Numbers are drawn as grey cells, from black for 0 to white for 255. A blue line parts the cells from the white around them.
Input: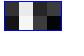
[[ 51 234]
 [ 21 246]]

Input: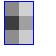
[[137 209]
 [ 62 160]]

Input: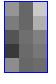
[[149 103]
 [124 103]]

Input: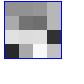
[[145 146]
 [170 115]]

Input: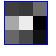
[[ 63  57]
 [168 236]]

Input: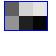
[[ 95 211]
 [147  32]]
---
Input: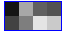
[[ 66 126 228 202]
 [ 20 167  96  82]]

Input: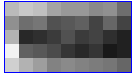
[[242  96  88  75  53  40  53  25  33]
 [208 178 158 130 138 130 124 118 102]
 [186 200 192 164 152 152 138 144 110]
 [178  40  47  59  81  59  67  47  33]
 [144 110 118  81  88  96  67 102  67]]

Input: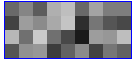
[[183 112 202 112  72  26 157 151 190]
 [105 133  92 175 190 105 163 125 125]
 [ 85 145 151  60  98 139  66 118  98]
 [ 66 157 139 169 196  46 118  85  72]]

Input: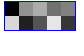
[[216  32  84 230  54]
 [  3 145 172 113 129]]

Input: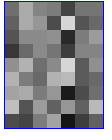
[[191  84 156  97 150  97 185]
 [178 124 105 178 185  90 105]
 [163 170 124 150  27  76 111]
 [144 178 111 138 214  90 144]
 [111 170 132 124  68 117 117]
 [ 97 170 150  76 214  84 105]
 [ 84 138 138 144  41 124 156]
 [ 76  68 124 163  21  61  97]
 [ 55 105 138 117  61 132 132]]

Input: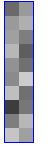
[[197 160]
 [191 112]
 [183  94]
 [160 126]
 [154 175]
 [146 112]
 [139 204]
 [126 183]
 [106 154]
 [ 61 119]]

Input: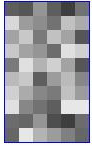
[[224 135 114  94 231 231]
 [216 156 141 114 193 171]
 [208 171 135 122 193 156]
 [200 163 149 108 224 208]
 [186 200  94 156 186 135]
 [163 200 122 193 163  86]
 [122 224 179 208 163  86]
 [108 102 149  78  62 108]
 [102 231 179 156 128 102]
 [ 94  86 149  94  62 114]]
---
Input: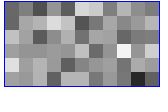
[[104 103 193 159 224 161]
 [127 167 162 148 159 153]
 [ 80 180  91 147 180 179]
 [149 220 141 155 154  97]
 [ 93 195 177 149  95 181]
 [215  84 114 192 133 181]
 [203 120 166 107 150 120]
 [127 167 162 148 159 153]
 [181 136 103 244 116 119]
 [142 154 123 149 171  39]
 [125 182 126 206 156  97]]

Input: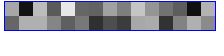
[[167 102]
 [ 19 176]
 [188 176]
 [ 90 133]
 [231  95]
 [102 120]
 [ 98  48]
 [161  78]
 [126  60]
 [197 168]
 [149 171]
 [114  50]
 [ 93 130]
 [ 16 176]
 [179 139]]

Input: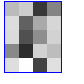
[[187 221 219 137 222]
 [205  97  80  44 254]
 [ 56 169 142 210  67]
 [132 214 210 189 224]]

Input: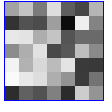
[[163  51 232 140 243 250  45]
 [195  82 227 174 178 232  97]
 [123  76 173 225 216 222  82]
 [222 158 196  72 187 174 128]
 [ 94  12  84  88 228 147  43]
 [ 70 239 106 190  58  59 205]
 [181 131 106 138  57 115 148]]

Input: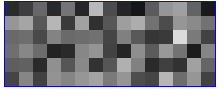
[[ 43 150 105 111  94  69]
 [ 62 165 110 135  97 134]
 [103  87  73 108  42  65]
 [ 41 182 131  35 144 147]
 [116  58 106  42  86 133]
 [ 38 161 109 135 137 150]
 [185  48 113 148  50 163]
 [ 76  86  69  66  86 122]
 [ 37 158 128  37 176 149]
 [ 22 173  89 142 129  77]
 [ 91 114  54  91  42  69]
 [150  76  58 153  64 182]
 [160 150 219 115  50 109]
 [ 99 138 122  28 161 150]
 [ 25 114  66 133 101  66]]

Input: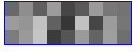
[[105 156 124]
 [142 149 154]
 [ 95 193 197]
 [156  97  59]
 [ 70  54  85]
 [ 89 193 154]
 [155  70 100]
 [120 156 158]
 [115 118 110]]

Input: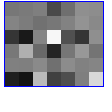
[[119 132  53 120 128  31]
 [122 124  25 175 127  19]
 [127 113 133 105 138 186]
 [ 73 119 247  36 112  64]
 [111 130  80 118 140  78]
 [143 147  53 152 129 127]
 [141 137 143 116 133 216]]

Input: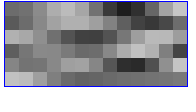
[[108  90 177  94 133 193]
 [113 108 168 118 115 188]
 [139 136 143 137 117 159]
 [173 162 112 136 136 127]
 [187 176  83 122 159 106]
 [166 176  65 106 162  98]
 [114 159  64 109 134 101]
 [ 57 130  83 136  86 106]
 [ 29  95 119 172  46 110]
 [ 48  66 158 193  42 112]
 [102  56 185 177  80 115]
 [163  72 184 127 144 117]
 [198 109 157  68 197 121]]
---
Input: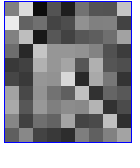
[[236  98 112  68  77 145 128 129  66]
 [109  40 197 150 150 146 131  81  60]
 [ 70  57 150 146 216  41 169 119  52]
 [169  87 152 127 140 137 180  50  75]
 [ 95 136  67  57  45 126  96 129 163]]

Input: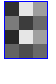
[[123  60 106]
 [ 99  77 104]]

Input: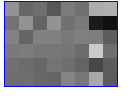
[[115 146 100 147 113 122  26  16]
 [122 124 119 119 117 108 202 110]
 [109 110 104 101 132 119 169  91]]

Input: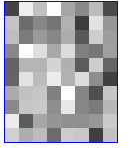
[[196 108 135 116 177  60 226 151]
 [136 253 222 168 220 127 118 159]
 [100 227 188 236 177 221 141  64]
 [137 197 201 142 231 134 123 183]
 [209 174 188 107 204 199  63 193]]

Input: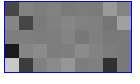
[[134  70 123 128 134 129 128 117 160]
 [ 26 133 139 125 127 139 131 124 121]]

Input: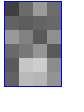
[[ 99  93 100 104]
 [105 119 149  90]
 [ 98 186 181 147]]

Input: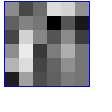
[[ 96 130 118   0  85  24]
 [142 235  56 124 174 118]
 [ 31 161  77  96 123 117]]

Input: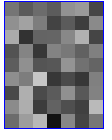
[[144 162 125  67  91  62 138]
 [ 83 132  55 131 120  97 128]
 [142 125 198  55  74  55 128]
 [139 174  60  98  79  64 186]]
